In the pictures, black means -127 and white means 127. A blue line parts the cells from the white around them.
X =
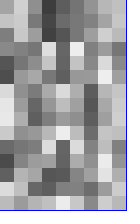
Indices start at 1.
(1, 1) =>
36
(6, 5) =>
-32
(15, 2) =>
27
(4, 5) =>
-25
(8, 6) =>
32
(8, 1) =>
102
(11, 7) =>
2
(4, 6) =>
109
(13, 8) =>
99
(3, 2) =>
72
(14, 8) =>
28
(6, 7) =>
25
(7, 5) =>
90
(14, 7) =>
-18
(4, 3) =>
-9
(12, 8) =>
107
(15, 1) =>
59
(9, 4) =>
-1
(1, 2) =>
80
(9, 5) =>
27
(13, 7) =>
32
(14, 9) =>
76
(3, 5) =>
-42
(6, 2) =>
25
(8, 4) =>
22
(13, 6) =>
5
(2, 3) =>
-6
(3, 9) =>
58
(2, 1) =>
67
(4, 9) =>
-9
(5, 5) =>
-27
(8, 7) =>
-41
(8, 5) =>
61
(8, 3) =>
-25

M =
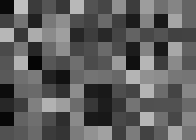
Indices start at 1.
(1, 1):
-117
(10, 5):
-75
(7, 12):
-19
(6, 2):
-15
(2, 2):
-11
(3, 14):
-61
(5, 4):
-40
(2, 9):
-64
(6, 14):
-10
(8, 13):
-46
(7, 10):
-59
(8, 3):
0
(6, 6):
-24
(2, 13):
37
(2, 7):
-60
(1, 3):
-68
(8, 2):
-66
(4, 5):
15
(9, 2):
-28
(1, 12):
-15
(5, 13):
10
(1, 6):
56
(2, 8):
-21
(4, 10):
-99
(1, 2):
65
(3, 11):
-55
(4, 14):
-29
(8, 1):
-88
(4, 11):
4
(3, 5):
31
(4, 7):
-49
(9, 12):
-15
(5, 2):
51

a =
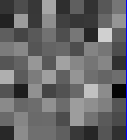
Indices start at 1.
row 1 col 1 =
-75
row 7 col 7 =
65
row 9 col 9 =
-53
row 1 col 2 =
-50
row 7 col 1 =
-44
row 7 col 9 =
-122
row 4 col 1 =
-4
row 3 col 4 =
-13
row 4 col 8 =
-9
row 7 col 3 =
17
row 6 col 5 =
-31
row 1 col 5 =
-81
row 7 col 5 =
-45
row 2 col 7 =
-71
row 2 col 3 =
-71
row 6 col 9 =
-17
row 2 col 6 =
-73
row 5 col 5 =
34
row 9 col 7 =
-12
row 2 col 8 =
-23
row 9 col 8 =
-37
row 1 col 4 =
38
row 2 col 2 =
28
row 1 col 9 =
-9
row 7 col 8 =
12
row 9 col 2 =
6

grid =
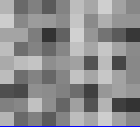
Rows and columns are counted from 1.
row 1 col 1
52
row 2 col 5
11
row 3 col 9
-37
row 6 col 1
60
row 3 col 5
-30
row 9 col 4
-36
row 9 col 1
53
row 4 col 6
66
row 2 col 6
69
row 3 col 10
-72
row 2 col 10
20
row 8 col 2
7
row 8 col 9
-64
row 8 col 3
65
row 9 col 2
-22
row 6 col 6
66
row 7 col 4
12
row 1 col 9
34
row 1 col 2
-22
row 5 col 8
60
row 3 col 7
22
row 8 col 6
32
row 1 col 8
79
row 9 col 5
4
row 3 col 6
81
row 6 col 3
3

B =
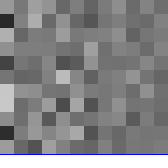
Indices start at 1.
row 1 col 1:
24
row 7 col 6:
16
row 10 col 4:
5
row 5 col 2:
-9
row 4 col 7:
31
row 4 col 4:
-2
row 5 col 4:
6
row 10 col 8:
-11
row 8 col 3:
-3
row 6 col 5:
59
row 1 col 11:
3
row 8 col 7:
-45
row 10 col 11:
-10
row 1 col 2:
-7
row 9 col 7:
-10
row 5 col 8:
-13
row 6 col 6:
6
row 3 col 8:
1
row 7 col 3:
14
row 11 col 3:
-44
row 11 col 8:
0
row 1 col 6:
-1
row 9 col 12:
-24
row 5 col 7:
18
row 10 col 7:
-44
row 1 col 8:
-4
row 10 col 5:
21
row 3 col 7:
-1
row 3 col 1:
48
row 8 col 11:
-10
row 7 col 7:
-4
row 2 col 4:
-22
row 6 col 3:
-23
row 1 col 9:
14

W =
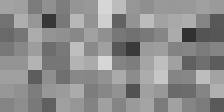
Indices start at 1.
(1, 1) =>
34
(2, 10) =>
19
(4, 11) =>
27
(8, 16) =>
-37
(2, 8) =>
79
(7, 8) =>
7
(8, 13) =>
33
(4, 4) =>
-18
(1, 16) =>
26
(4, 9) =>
-40
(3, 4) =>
20
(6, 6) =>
8
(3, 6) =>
8
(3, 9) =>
-8
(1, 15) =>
31
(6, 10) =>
12
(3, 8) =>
16
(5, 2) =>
20
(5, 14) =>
-31
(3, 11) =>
-6
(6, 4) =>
15
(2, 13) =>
40
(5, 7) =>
42
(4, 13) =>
3
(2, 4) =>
-72
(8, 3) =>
-6
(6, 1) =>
31
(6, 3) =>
-34
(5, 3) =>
51
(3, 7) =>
33
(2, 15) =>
4

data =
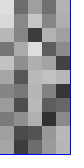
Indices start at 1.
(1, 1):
94
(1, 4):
-14
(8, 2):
-50
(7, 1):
5
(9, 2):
15
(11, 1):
38
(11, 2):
-67
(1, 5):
50
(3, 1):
56
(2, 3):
70
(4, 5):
11
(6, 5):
56
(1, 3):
31
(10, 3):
-44
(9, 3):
48
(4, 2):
42

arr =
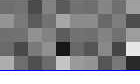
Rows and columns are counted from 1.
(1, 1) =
-16
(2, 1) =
20
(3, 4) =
2
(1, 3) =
-52
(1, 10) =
31
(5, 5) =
68
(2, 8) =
-23
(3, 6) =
-13
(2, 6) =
10
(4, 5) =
-104
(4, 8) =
8
